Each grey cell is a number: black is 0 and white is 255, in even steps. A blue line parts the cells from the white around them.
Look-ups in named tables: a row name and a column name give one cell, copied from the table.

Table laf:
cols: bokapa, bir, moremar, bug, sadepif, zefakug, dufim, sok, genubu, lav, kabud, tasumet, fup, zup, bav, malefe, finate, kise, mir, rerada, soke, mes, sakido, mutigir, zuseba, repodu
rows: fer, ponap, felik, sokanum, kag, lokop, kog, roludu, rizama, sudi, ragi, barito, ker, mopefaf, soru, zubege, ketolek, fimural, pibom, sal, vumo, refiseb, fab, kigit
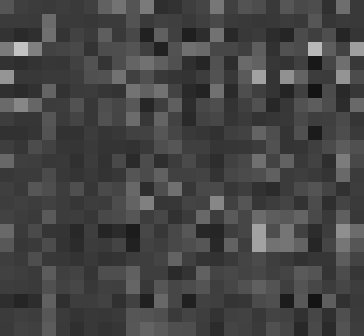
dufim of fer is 64
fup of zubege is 49
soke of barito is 98
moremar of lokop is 56
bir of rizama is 54
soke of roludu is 55
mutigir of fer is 48
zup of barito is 74
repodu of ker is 59
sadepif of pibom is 55
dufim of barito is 60
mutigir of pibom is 54
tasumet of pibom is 68
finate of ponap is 59
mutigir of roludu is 77
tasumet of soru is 54
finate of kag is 45
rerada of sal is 63

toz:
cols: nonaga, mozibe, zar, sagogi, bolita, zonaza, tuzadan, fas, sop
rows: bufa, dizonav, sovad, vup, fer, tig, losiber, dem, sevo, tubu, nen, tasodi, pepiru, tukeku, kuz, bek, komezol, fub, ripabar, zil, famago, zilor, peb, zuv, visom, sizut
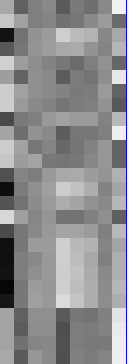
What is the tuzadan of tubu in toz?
119
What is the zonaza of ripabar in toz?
189
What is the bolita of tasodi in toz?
117
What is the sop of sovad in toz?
168
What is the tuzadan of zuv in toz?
123
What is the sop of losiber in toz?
98
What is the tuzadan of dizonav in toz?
138
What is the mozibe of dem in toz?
154
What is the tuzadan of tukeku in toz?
174
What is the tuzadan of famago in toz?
174
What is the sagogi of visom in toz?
135
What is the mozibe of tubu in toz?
110
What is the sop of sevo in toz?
184

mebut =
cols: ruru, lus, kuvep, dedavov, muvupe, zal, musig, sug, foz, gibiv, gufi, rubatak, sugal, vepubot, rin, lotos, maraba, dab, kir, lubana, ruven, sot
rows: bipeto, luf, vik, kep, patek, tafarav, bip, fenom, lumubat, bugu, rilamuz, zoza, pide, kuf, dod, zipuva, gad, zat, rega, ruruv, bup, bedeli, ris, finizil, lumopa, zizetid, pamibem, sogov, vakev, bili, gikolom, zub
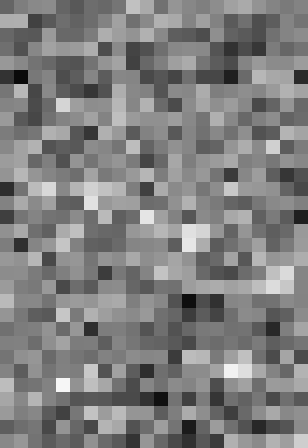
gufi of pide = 182
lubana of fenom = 100
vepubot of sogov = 132
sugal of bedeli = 82
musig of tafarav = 133
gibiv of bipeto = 193
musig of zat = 97
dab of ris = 139
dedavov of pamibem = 116
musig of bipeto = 109
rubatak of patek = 127
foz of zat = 106
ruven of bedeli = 138
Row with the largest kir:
bup

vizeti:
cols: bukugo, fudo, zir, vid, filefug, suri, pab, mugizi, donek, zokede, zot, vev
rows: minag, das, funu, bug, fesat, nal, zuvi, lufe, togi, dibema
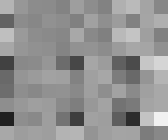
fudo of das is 140
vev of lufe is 168
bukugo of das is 99
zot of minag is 164
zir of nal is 155
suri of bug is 146
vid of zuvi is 145
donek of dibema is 164
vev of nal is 180
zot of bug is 165
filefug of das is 141
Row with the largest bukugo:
funu

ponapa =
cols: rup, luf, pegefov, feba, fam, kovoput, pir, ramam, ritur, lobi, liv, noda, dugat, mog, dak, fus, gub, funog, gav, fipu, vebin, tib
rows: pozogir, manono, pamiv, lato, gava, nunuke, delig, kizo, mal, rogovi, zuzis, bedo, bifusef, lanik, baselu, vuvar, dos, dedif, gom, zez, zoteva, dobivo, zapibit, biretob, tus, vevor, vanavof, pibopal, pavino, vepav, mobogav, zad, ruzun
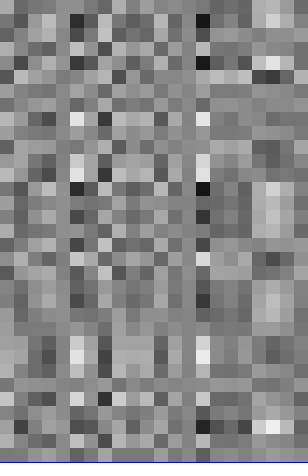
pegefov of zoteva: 141
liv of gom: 149
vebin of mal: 117
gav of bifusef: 139
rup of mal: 182
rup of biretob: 157

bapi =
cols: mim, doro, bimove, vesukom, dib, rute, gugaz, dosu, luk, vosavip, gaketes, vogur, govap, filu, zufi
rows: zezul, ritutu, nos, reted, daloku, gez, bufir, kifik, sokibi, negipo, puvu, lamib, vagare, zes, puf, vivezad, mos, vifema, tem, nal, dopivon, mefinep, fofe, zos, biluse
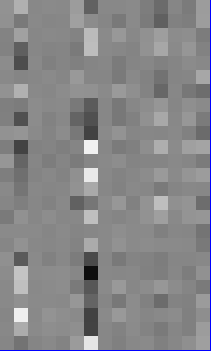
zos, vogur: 122
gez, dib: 134
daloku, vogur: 129
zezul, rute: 156
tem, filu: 134
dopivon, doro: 191
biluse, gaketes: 138
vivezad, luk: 133
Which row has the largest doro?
fofe

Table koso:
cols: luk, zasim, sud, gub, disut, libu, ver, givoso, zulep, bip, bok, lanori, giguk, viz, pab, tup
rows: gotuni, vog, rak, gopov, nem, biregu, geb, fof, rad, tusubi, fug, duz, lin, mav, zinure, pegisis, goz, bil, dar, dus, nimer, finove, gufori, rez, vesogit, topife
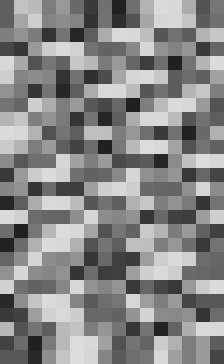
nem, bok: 61
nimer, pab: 203
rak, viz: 93
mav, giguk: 100
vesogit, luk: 67
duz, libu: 161
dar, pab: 108
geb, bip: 188
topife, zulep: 90
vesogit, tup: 93
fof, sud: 207
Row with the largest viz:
fof

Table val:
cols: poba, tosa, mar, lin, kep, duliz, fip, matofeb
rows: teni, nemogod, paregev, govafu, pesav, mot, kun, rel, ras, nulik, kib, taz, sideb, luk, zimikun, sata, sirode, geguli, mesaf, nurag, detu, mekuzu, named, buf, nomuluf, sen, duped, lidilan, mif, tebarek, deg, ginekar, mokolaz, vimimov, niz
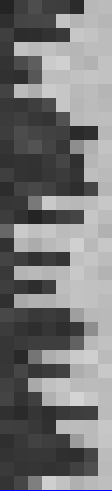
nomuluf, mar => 62
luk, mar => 72
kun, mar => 174
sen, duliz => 202
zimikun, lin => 201
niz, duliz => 176
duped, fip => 181
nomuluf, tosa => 58
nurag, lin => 180
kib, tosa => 74
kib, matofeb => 195
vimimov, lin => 50
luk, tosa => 67
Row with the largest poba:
sirode

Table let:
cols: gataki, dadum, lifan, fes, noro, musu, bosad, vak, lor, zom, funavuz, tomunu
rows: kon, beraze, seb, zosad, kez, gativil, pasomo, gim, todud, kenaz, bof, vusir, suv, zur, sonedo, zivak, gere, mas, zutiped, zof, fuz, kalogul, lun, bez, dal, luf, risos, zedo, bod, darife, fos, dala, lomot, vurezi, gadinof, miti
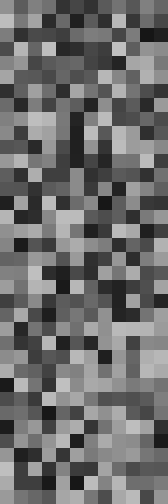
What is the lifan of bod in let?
58
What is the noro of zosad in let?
39
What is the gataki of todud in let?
128
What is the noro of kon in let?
51
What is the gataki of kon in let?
145
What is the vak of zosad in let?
61
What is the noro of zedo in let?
192
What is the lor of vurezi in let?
108
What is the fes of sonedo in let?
188
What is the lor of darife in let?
172
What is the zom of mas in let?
100
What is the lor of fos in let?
158
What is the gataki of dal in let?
112
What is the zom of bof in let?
156
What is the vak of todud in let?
187
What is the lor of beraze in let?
184

